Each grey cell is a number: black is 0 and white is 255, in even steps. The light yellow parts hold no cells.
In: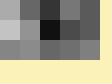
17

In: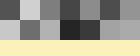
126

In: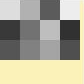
190

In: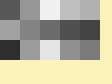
107

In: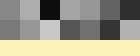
13

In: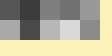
127

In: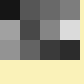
133
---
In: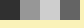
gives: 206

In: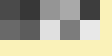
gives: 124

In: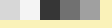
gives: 113

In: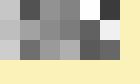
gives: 90

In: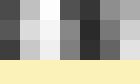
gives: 100

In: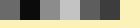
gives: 93
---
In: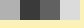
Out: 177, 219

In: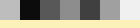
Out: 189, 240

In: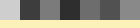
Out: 206, 137

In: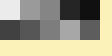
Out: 235, 93

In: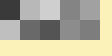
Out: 58, 125

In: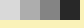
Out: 217, 40
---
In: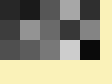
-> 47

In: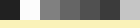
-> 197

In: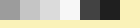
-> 31

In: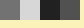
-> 81

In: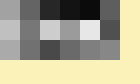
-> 94

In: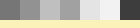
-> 61

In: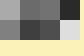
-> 42
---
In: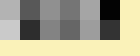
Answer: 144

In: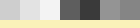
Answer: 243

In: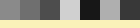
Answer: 77

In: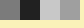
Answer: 200

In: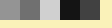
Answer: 208

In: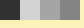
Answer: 165

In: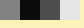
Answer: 78

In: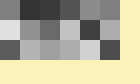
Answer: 58

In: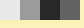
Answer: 40

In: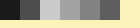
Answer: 202
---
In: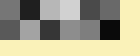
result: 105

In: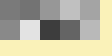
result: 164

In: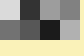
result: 129

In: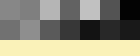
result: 3

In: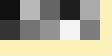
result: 170

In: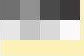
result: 58

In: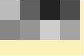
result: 76

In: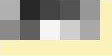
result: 152

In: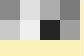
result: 122
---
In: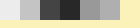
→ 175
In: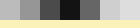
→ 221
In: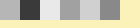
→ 137
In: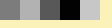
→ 199
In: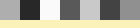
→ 144
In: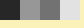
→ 226
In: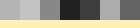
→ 100
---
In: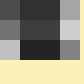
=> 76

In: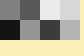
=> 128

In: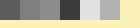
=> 93

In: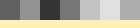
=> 97

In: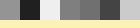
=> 148

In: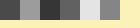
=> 74

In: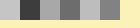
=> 197
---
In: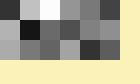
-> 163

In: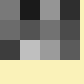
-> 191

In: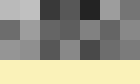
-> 73

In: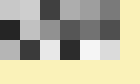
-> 44

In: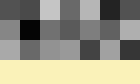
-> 67

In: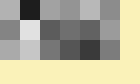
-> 85

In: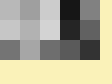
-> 110
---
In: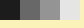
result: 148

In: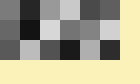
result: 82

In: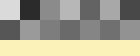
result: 125

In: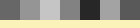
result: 197

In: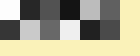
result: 104

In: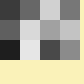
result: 73

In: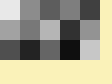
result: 101
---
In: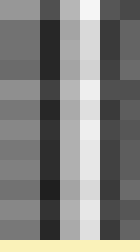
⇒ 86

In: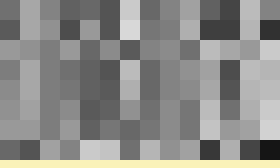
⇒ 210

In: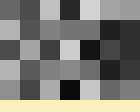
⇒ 55

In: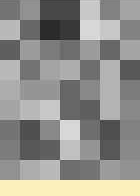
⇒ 136

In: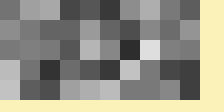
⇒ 63

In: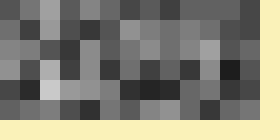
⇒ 71

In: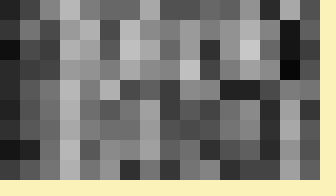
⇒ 81

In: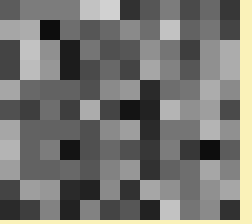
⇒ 166
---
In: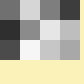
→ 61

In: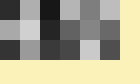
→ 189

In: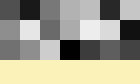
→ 198

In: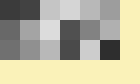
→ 157

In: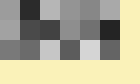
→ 169

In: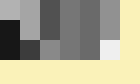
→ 145

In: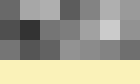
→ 154
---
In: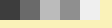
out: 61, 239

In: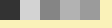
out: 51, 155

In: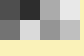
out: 78, 191

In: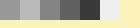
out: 152, 238

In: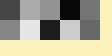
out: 69, 103

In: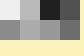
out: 239, 110

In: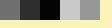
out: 112, 151

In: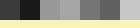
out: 59, 199

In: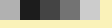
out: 177, 204
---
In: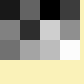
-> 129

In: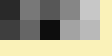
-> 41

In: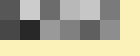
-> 87

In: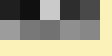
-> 31

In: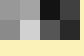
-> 152

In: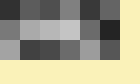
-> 121

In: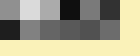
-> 144

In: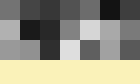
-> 177

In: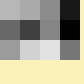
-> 105

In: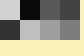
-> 210
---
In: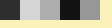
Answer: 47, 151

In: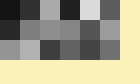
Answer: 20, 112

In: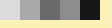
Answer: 219, 22

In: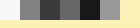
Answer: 248, 153

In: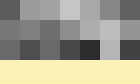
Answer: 91, 66

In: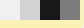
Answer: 240, 124

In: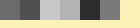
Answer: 107, 122
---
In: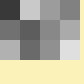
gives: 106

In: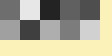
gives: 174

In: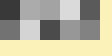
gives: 75

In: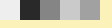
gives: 133

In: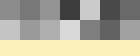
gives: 126

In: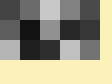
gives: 46
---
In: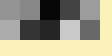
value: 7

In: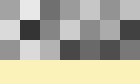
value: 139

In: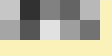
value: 129

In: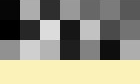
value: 194

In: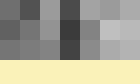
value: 131

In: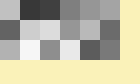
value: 150

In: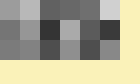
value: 170
